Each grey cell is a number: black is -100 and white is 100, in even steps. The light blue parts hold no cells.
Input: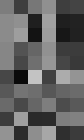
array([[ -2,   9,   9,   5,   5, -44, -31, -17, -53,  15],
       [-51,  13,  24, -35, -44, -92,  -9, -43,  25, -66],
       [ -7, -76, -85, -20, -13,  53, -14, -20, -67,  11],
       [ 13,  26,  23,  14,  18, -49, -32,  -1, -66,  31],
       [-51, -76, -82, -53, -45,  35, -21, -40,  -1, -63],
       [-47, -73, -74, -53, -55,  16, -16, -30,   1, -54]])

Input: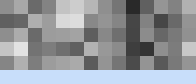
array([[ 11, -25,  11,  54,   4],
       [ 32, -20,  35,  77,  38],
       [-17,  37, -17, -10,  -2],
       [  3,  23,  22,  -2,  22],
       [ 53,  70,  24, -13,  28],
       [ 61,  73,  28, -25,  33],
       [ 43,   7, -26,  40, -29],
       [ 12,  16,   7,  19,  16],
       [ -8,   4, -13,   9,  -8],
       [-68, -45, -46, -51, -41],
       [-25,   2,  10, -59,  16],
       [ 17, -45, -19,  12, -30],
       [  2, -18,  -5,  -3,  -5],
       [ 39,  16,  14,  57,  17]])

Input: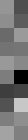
array([[ 17,  11, -17, -10,  20,  -2, -51, -36,  -1,  28],
       [-38, -28,  21,  -8,   7, -99, -47,  56,  11,   0]])

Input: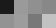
array([[-80,  15],
       [ 21,  23],
       [ 13,  -6],
       [  7,  52]])

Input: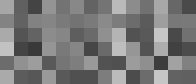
array([[ 30,   3,  33,  52, -15,  33],
       [-25, -23, -34, -47,  14, -28],
       [-47,   2, -22, -55,  23, -32],
       [ 16,   4,  10,  17, -30,  20],
       [-10,  -4,   5,  -5,  -8, -30],
       [  7, -10, -26,   5,  -1, -37],
       [-22,  -4, -17, -45,  20, -37],
       [ -9,   8,  13, -17, -36,  -2],
       [ 46,  -3,  41,  49, -37,  47],
       [ 10, -15, -36,  18,  22, -40],
       [-11, -29, -30, -35,  12, -15],
       [ 32,  24,  55,  36, -52,  55],
       [-19,  -6, -43, -49,  27, -23],
       [-42,  -5, -11, -40,   1, -25]])

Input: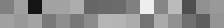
array([[  0,  26],
       [ 25,  20],
       [-84,  29],
       [ 27,  -5],
       [ 28,  11],
       [ 36,  -6],
       [-20,  10],
       [-18,  42],
       [-16,  41],
       [  0,  35],
       [ 87, -10],
       [  5,  34],
       [ 47,  14],
       [-38, -12],
       [ 13, -26],
       [ 20,  16]])

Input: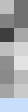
array([[ 50,   2, -51,  50,  11,   8,  29],
       [-13, -13,  30,  67,  78,  46,  58]])
